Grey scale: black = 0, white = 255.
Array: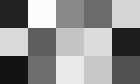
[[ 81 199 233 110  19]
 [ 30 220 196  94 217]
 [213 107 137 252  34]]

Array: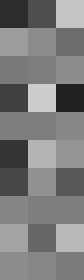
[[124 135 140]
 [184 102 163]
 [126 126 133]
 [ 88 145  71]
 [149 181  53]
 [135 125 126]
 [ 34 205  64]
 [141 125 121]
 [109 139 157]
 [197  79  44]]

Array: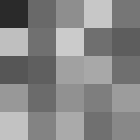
[[136 112 170 131 194]
 [156 126 145 107 152]
 [111 168 161  95  86]
 [ 93 111 203 112 191]
 [118 199 142 105  42]]

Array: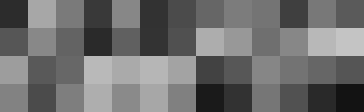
[[ 19  41  81 118  50  26 128 167 138 174 126  75 130]
 [ 85 102 115 134  87  66 163 182 170 185 103  89 157]
 [196 184 135 111 152 173  80  51  96  42  99 136  86]
 [ 90 120  63 116 124 102  75  50 135  57 122 167  44]]

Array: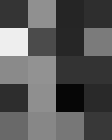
[[ 56 119 135 105]
 [ 41   6 143  45]
 [ 51  51 146 138]
 [123  38  75 238]
 [ 46  37 144  52]]

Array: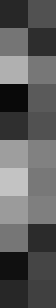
[[ 64  39]
 [ 69  16]
 [ 43 118]
 [127 155]
 [120 195]
 [129 158]
 [ 81  47]
 [ 90   9]
 [119 176]
 [ 45 117]
 [ 81  39]]

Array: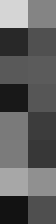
[[ 79  18]
 [144 167]
 [ 55 123]
 [ 60 122]
 [ 86  24]
 [ 91  89]
 [ 80  40]
 [132 213]]

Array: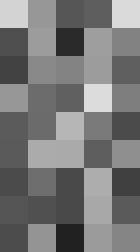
[[133 155  33 148  76]
 [ 90 168  73  80  85]
 [ 64 173  73 110  75]
 [143  94 170 171  90]
 [ 75 122 182 107  91]
 [126 220  96 108 151]
 [ 95 156 131 137  66]
 [130 158  42 156  79]
 [218  94  86 151 211]]

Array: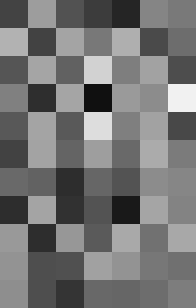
[[125 109 102 104  52  78 142]
 [112 119 147 161  80  78 147]
 [168 113 169  90 151  45 153]
 [131 165  25  83  49 164  45]
 [134 140  83 102  45  98 105]
 [123 171 105 158 100 163  66]
 [ 72 162 127 221  89 164  88]
 [241 140 154  16 165  46 128]
 [ 77 162 126 210  97 165  85]
 [109  74 175 120 164  66 178]
 [121 133  37  60  82 157  67]]
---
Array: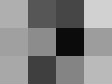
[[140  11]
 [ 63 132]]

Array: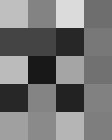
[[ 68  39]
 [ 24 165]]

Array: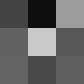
[[201  87]
 [ 72  95]]

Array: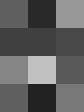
[[ 63  73]
 [193  89]]

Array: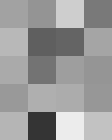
[[ 95 100]
 [115 158]]

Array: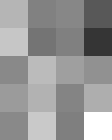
[[116 128]
 [187 159]]
